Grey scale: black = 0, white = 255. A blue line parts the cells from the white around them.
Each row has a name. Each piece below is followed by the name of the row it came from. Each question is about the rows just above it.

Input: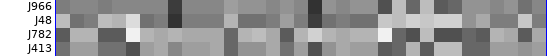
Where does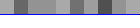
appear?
J413
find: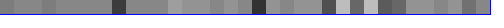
J966

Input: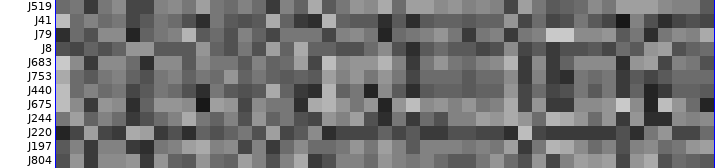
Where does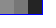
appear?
J79
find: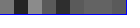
J440
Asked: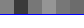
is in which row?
J683

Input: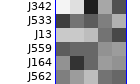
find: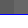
J559
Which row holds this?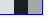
J342
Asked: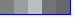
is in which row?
J562
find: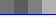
J533
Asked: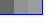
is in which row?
J559
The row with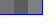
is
J533

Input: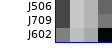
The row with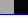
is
J602
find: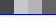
J506

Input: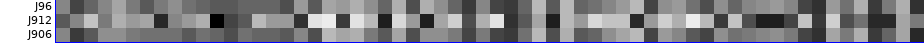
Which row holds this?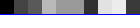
J912
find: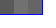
J906
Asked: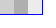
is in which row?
J912

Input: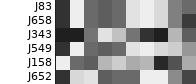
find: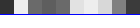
J658
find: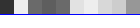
J549
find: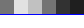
J343

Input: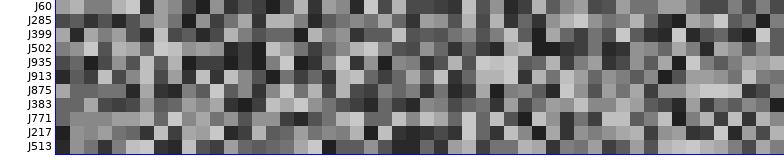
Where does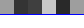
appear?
J217
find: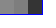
J935
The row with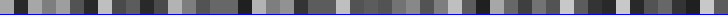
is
J399
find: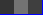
J771
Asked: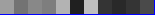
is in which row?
J217
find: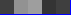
J217
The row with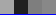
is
J875

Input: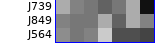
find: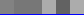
J849
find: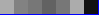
J739

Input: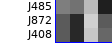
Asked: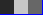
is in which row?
J408
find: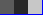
J408
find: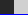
J872
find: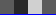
J872

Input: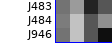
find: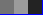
J483
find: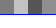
J484
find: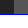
J483
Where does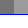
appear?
J483
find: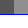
J484

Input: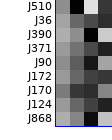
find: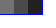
J371
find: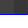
J172
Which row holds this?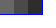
J36
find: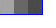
J36
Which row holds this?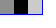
J390
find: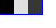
J510

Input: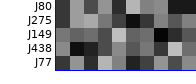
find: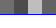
J149
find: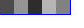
J80
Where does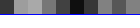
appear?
J275
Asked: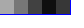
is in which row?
J275
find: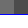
J149

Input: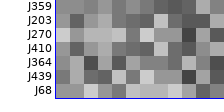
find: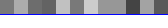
J439
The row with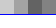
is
J68
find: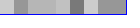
J270
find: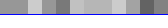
J68
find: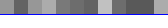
J203
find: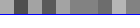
J364

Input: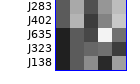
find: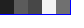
J635
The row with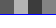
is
J402
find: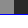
J138
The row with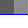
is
J138

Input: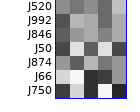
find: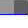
J874
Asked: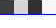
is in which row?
J750
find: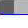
J874
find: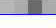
J992
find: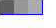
J846
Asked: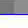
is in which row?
J520

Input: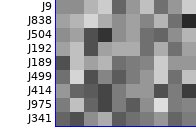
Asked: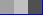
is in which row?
J192
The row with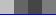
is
J975
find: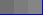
J189
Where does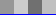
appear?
J499
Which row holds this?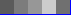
J499

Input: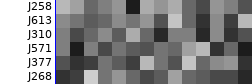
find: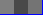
J571
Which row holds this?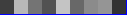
J377
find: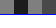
J571
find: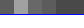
J268
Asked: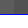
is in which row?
J571
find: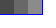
J310

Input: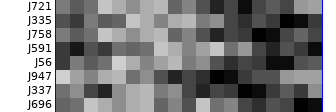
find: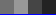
J591
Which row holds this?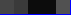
J56
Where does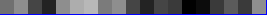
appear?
J337
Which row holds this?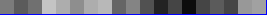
J721
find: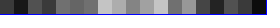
J591
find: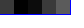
J337
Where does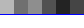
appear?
J947

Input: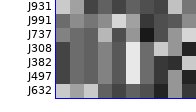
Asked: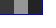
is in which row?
J497
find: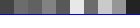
J308

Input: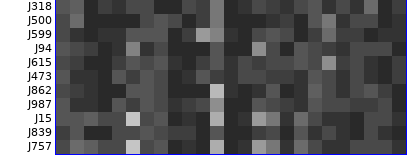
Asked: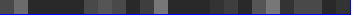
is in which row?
J500
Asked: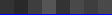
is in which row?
J615
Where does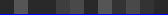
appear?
J839
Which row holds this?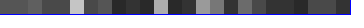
J15
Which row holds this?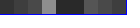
J987
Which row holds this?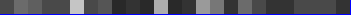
J757

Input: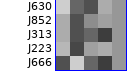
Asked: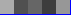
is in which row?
J313
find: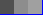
J852
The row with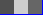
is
J666
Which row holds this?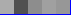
J852
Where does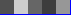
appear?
J666

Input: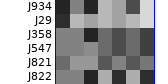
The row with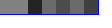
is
J358
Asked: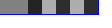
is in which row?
J822
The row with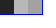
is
J934
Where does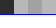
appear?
J29

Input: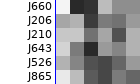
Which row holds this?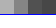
J526
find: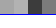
J206
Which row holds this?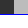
J660
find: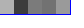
J206
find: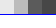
J865

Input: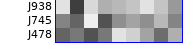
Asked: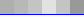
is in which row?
J938
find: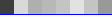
J938

